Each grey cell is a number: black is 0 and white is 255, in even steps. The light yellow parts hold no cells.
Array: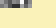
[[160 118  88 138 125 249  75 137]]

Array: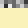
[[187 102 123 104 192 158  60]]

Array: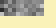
[[ 74  99 149  97 139 148 133 124 144 139 134]
 [ 44  89 151  87 133 144 162 122 133 109 124]]

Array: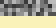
[[ 64 169 120 181 150 123  58 167  81 188 118  82 185 188]
 [126 113 171 121 177 137 126  94 146 189  68 147 129 191]]

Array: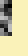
[[171 111  41]
 [ 84  33  68]
 [193 175 113]
 [ 32  65 188]
 [135  96  42]]

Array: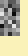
[[142 158  88  91 147]
 [185  66 186  42  81]
 [127 168 122 129 188]
 [ 18 114  95 230 122]
 [ 89 157  42 136 124]]

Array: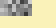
[[164 172 202 100 177  67  97 206]
 [197 177 131 196 128 125 116 139]]

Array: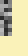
[[140  40 129]
 [163  55  80]
 [ 45 105  93]
 [144  72 160]
 [170  57 154]]

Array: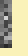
[[ 87 121 127]
 [106 125 143]
 [114 208  95]
 [115  65 146]
 [145  69 150]
 [ 82 130  92]]
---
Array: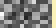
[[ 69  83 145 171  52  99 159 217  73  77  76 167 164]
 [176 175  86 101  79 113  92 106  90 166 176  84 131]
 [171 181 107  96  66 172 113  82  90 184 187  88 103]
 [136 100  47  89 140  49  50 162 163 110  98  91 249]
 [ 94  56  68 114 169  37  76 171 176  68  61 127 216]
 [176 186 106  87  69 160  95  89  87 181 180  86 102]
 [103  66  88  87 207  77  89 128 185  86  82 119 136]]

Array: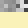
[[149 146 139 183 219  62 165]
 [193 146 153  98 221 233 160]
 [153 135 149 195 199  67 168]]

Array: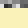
[[149 174 132 135 104 108 156]
 [ 44  67 169 224  97  83 225]]

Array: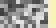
[[ 95  77  85 213 125 114 119  78  72 105 227 119]
 [159  60  83  81  72 137 212 196 180 160 123 174]
 [144  88  94 164 160 189 205  65 106 174 225  64]
 [ 84 139 154 150 130 225 183 113 212 212 116  63]
 [143 108 230 165  96 102 143 208 222 222  97 188]
 [187 106 181 233 224 143 107 135 227  81  80 120]
 [123 182 140  88 208 109 210  97 212 162 164 196]]

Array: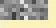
[[142 147 161 144 226 130 129  78 148 167 111 100]
 [137 130 119 137 137 220 152 143 147 152 167 149]
 [132 116 162 133  71 122 180 113 117  94 114 191]
 [170 130  63 125 178 163 156 171 148 130 122 158]
 [121 118  60 136  87 228 119 119 146 100 134 137]]

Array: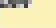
[[204  80 100 112 105  87 174 147]
 [104 155  58 179 213  61 235  63]]

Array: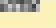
[[183 101 124  95  75 119 108 181  96 157]
 [128 203 146 211 121 163 127  61 186  94]
 [132 171 128 184 123 151 121  97 178  89]]

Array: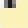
[[120  27 139 245]
 [123  24 109 240]]
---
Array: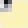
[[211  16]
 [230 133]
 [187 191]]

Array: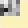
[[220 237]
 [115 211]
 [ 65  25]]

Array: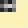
[[ 42  99]
 [110 186]
 [ 38  93]]

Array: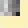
[[180 206]
 [174 221]
 [173 205]]

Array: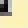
[[171  31]
 [ 44  12]
 [ 16  10]]

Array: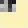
[[ 71 170]
 [197 181]
 [165 172]]
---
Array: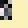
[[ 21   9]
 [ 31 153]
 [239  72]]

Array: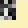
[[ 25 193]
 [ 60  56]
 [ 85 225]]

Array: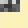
[[200 189]
 [ 97  57]
 [ 79 116]]

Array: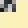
[[203  49]
 [146  69]
 [ 25 137]]

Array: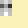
[[187 219]
 [ 90 160]
 [185 209]]

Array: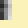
[[ 67 143]
 [ 41 109]
 [ 74 142]]
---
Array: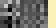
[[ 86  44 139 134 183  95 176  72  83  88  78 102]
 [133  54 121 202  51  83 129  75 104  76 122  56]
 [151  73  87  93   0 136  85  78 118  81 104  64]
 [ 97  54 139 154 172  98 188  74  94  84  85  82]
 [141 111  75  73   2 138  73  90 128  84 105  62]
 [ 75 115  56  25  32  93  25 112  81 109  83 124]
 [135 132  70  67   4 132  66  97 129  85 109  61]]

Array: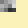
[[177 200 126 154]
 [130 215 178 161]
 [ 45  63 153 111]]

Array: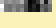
[[ 24 142 183 139 151 133 142 172  89   4  20  53 150]
 [ 87 112 254 120 111 128 115 117  77  12  41  13  95]
 [ 75 108 231 122 113 140 111 136  74  18  32  16 108]]

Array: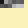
[[101  93  22 160 122  87]
 [198 195  86  76  97 178]]

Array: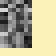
[[ 27  58 156 130  69 120 168 136]
 [149  63  62  35 177 145  39  53]
 [169 197 213 213 104  67 150  89]
 [149  91  51  20 156 137  54  82]
 [134  60  82  70 184 133  55  56]
 [126 154  30  30 128 153  80 124]
 [126  78  92  77 160 145  61  65]
 [151  69  97  85 178 106  58  42]
 [ 83  89 203 199  96  91 150 113]
 [ 18  36 148 107  66 128 155 127]
 [ 35  49 153 125  73 114 158 123]
 [ 57  30 187 168 126  67 138 107]]

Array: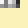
[[184  40 246 124 230]
 [151  76 149 124 171]]

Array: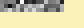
[[149  36 132 115 129 128  36 246  37  65  35  78  84 191 120 127]
 [104 178 143  80  16  86 193 118 157 195 162 181 209  97  95 102]
 [ 76 173 136 164 210 139 180  93 201 157 214 154 144  78 132 138]]

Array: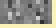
[[ 73 134 125 132  73 119 169 119 121 112 129 179 138]
 [115 129 128 145  77 144 157 135 126  66 129 122 136]
 [101 128 124 129 130  98 137 135 119 129 116 101 160]
 [114 134 123 126 201 120 180 125 125 118 136  62 105]
 [103 123 115 109 179 123  92 109 141 132 131 207 121]
 [ 91 111 115 122 108 136 117 124 144 149 122 141  48]]
